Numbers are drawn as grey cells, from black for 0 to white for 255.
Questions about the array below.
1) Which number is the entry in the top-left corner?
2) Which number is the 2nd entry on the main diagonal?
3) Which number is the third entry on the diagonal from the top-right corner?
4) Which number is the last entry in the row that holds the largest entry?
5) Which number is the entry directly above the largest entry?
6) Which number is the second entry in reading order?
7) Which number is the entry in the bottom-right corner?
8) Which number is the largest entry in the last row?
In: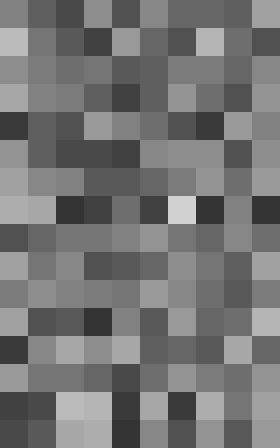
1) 129
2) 117
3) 123
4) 52
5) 123
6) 95
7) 153
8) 173

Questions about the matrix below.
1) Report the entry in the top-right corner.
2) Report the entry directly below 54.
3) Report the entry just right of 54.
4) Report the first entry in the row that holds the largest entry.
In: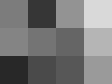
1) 217
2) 116
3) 147
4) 124

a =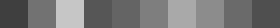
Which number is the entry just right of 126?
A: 169
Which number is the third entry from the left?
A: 198
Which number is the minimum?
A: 63

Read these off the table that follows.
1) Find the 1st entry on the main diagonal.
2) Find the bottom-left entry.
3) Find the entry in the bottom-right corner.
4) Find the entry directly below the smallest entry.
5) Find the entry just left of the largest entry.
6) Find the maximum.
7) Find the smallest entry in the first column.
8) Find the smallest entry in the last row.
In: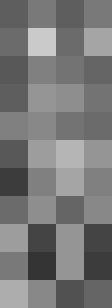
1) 94
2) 173
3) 101
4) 136
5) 107
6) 202
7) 60
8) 81

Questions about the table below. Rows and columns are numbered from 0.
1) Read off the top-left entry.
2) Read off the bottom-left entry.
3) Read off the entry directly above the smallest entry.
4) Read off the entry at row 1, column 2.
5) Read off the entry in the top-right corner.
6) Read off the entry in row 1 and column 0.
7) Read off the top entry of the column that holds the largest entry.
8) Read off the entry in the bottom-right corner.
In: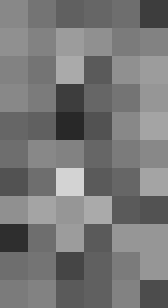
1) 136
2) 123
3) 61
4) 156
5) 61
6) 144
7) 96
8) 76

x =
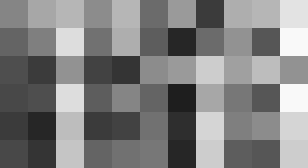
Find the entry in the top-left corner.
133
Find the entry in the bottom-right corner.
205
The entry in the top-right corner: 227
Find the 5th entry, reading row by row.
182
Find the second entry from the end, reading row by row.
86
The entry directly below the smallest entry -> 46
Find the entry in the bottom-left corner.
72
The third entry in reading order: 182
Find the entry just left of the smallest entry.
100
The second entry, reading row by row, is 167
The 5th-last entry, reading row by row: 38
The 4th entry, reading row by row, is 140
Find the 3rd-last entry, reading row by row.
93
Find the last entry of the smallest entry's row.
249
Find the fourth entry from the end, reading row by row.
205
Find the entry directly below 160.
119

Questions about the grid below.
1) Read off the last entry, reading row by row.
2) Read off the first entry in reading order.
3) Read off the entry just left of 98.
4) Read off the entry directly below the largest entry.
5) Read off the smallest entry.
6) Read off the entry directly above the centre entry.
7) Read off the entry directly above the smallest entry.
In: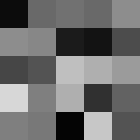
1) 83
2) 12
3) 48
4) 127
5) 4
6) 27
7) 175

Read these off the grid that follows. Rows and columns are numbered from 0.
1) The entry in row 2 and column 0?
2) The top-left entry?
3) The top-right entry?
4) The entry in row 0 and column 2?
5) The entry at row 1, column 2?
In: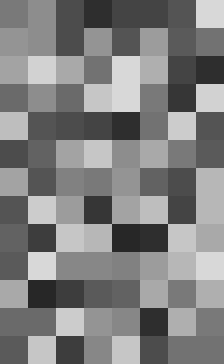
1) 163
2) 121
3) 216
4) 76
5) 76

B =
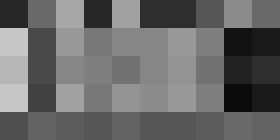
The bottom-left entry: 79
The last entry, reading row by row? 98
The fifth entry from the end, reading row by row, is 86
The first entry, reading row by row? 39
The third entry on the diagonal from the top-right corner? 114
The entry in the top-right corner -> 106
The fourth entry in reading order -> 39
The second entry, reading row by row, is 106
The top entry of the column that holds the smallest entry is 140
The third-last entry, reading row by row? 92
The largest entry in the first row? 167
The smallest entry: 11
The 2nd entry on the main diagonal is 73

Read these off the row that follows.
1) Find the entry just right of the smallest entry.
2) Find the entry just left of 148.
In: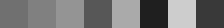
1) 205
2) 128

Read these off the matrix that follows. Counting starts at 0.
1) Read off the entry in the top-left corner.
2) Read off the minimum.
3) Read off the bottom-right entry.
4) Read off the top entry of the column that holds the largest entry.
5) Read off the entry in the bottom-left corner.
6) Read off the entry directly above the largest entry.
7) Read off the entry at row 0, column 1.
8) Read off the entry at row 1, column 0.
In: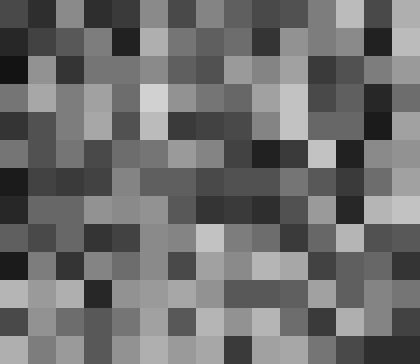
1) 73
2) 19
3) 46
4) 138
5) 175
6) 138
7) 46
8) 39

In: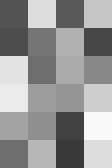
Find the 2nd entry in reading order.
221
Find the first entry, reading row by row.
83
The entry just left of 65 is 143
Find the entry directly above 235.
227
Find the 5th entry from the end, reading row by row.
249
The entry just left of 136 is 170
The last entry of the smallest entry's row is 221

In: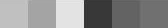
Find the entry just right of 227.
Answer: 56
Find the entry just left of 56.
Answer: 227

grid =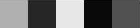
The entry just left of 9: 230
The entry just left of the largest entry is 38
